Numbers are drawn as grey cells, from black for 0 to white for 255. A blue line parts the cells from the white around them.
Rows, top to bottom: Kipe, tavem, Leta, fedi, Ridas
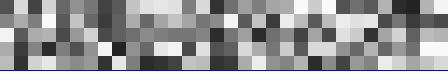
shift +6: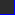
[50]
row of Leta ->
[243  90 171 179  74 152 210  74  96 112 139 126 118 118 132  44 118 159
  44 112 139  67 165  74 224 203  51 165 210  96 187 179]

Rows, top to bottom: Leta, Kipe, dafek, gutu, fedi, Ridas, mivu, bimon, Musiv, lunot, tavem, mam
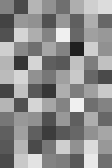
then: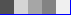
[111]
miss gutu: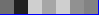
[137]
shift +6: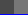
[ 80 125]
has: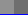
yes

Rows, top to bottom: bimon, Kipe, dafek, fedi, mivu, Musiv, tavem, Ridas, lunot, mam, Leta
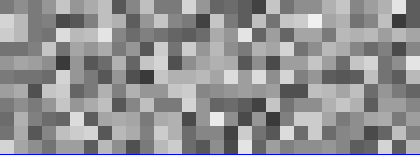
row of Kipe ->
[212 185 122 128  74  87 128 191 177  93 150 197 134 122  66 197 122  93
 191 115 197 204 240 165 177 115 134 191  58  93]
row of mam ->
[115 171  87 134 191 204 212  87 185 171 128 204 177 108 134 134  66 204
 115  87 220 108 204 108 134 142  74 101 191 128]
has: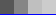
yes
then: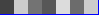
[108]
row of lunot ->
[108 177 128 108 101 220  93 165 171 165 122 171 177  74 150 234 142  74
 150  58 128 204 204 165 122 142 165 171 122 158]

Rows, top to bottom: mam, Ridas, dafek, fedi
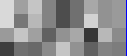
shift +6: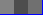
[137  83 118]
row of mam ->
[217 160 197 131  77 112 168 146 154]
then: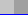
[97]
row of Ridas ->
[217 119 184 131  77 112 210 146 154]

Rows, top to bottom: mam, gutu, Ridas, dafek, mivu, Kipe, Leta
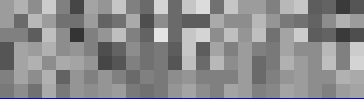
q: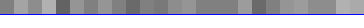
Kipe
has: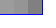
no
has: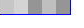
no
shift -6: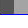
[ 79 158]
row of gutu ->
[156 106 184 156 113 113 156  99 113 170  78 141 106  93  93 170 141 141
 184 149 121 113  99 141 177 156]
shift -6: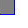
[122]
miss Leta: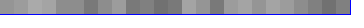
[135]

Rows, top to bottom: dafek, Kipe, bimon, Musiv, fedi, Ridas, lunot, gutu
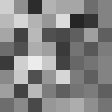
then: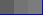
[95]
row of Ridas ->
[137 201  80 151 214 124  95 131]
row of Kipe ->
[185 214 179 151 220  37  52 131]

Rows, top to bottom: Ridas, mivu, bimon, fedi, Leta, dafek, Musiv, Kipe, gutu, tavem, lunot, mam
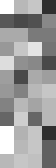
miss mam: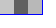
[192]
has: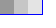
yes

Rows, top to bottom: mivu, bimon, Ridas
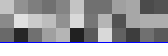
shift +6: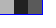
[187  39  96]
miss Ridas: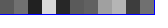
[105]

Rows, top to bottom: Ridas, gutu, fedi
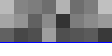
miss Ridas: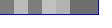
[132]
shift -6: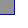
[141]

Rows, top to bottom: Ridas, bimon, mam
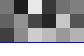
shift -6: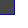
[64]
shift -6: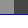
[140  64]
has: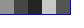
yes

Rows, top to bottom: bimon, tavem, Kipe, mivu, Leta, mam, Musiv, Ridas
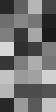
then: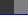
[174]
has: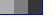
no
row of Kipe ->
[126  54 167  26]
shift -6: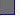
[104]

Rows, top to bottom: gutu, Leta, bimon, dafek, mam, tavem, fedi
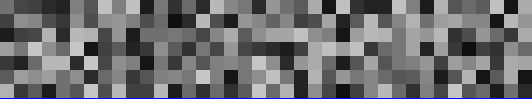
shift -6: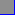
[136]
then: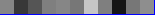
[192]
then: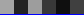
[49]
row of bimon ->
[ 28  64  70 178  42 184 178  70 150  28 112 112 119 106  70 134 171  91
 142 165 165 192 142 127  21 157 184 178 119 165 150 184  49  78 150 106
  56 171]
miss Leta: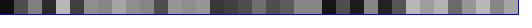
[99]

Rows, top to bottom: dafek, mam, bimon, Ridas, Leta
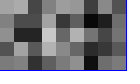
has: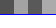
no
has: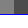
yes

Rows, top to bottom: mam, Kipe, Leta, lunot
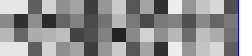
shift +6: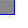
[143]
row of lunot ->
[229 229  94 210 143 164  61 150 203  86 164  48 237 150 196 216  94]
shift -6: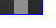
[ 42 137  35]
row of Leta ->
[184 101 172 178 190  67  80 129  34 137 210 143 184 107 190 172 114]
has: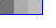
no
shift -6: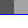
[ 80 158]

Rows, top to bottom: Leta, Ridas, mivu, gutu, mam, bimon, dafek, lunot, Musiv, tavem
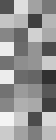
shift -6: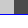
[197  69]
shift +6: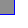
[148]
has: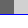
yes
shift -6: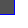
[75]
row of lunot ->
[134 175 169  63]
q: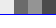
gutu

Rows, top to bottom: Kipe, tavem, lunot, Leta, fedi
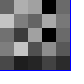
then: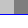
[100]
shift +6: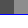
[ 86 147]
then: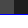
[37]
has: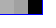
yes
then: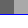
[120]

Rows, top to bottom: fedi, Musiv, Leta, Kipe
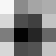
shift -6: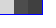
[209  71  58]
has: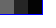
no

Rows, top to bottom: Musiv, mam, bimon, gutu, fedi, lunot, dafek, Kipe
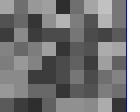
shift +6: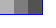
[186 131  88]
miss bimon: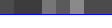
[67]
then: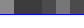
[111]
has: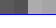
yes
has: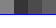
no
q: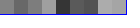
gutu
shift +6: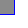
[144]

